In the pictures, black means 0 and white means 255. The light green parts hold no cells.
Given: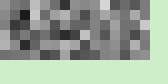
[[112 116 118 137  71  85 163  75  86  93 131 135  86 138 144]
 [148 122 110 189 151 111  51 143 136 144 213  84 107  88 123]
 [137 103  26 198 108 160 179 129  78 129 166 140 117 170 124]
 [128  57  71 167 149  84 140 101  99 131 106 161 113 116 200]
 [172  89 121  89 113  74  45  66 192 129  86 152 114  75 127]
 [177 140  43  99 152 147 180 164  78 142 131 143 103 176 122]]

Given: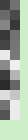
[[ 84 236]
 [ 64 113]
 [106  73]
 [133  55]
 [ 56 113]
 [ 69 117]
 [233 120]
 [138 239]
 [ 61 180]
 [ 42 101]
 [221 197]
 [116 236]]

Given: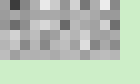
[[189 160 179 177 179 171 183 185 159 184 188 182]
 [160  60 134 176 233 203 149 210 119 174 236 136]
 [156 168 153 166 168 169 162 177 183 169 153 154]
 [150 109 142 199 215 194 105 185 169 162 209 111]
 [190 210 171 189 148 160 196 181 207 164 161 171]
 [181 196 137 182 136 183 190 161 221 133 169 139]]

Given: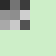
[[169 201  82]
 [ 42 116  60]
 [147 142 207]]

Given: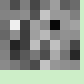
[[138 121  99  75 194 150 143 138]
 [126  76 126  70 120 158  93 107]
 [131 133 141  82 196 153 153 127]
 [111 239  63 162 137   7 152 162]
 [103 143  61 159 184 131 145 143]
 [123  35  62 190  94 192 139  70]
 [130  56  89 120  77 170 116  39]]

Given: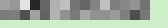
[[124 125  80 161  99 178 146 122 167 145 145 155 126  79 119]
 [162 152 226  37 103 176 191 116 101 130 191 125 135 147 113]]

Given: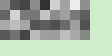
[[ 87 114  69 188 158 157 189 169 134]
 [143  84  69 140  50 208 163 236 143]
 [100 211 121 118 196 140 160 120  93]
 [170 188 166  84  93  81 107 159  81]]
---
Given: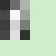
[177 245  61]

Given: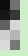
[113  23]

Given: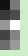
[120  58]

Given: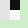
[ 15 229]

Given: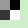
[ 2 53]

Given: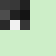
[33 32 41]
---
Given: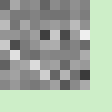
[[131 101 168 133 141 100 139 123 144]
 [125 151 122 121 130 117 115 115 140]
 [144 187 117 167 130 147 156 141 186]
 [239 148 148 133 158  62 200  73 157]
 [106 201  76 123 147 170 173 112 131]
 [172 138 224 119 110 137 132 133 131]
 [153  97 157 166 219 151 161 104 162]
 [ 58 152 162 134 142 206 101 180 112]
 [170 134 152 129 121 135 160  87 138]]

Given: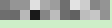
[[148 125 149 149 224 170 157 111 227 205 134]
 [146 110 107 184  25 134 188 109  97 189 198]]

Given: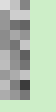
[[132 221 194]
 [206 151 206]
 [100 150 113]
 [148 140 167]
 [198 142 117]
 [ 95 185 141]
 [116 189 146]
 [195 153 172]
 [ 59 190 126]
 [120 172 151]]

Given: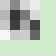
[[237 204 136 214]
 [217 182  53 121]
 [ 69 199  62 166]
 [101 246 201 205]]

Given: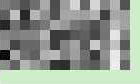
[[ 82 125 111  81 111 171  77 157 213  99 213 132 181]
 [160  94 193  39 182 144  79 167 166 159 180  63 167]
 [163  38 113  69  99 120 168 153 120 105  79 118 186]
 [130 132 125 133 133 181  57  61  87  96  71 116 227]
 [ 88 142  68 102 104 151  60 132 163  90 202 132 195]
 [140  11 172 110  95 176 186 128 159 112  57 145 231]
 [100 141  98 180 150 130  50  46 130 102  90 129 235]]

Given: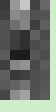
[[102  58 152 199  67]
 [ 84  64 138 128  81]
 [ 95  81 111 132  61]
 [ 74  81  63  48  97]
 [ 84  80  61  48  75]
 [ 77  91  29  28  87]
 [ 91  63 134 146  73]
 [ 83  95  58  64  80]
 [ 86  89  98 115  80]
 [ 90  69 141 161  81]]

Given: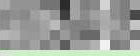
[[165 170 148 148 147 118 116  42 161 128 137 211 143 126]
 [ 72 135 143 136 159 172 151  62 163 140 160 173 142 127]
 [196 141 164 148 150 164 186 138 130 130 143 169 163 136]
 [115 181 175 153 151 160 124 154 130 105 105 180 147 152]
 [210 135 155 143 162 128 151  93 157 158 177 240 121 133]]

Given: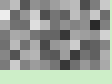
[[201 157 190  86 145 132 158 177 187  77 125]
 [108 237 103 150 206  78 117  95 190 140 199]
 [128 170 113 110 222 185 116 145 131 143  41]
 [209 120 169 164 117 102 101  55 166 158 146]
 [132 112 186 112 173  72 151 160 204  85  97]
 [175 134  83 172 181  95  88 158  58 115  96]
 [169 122 203 130 156 142 117  55 112 152 124]]
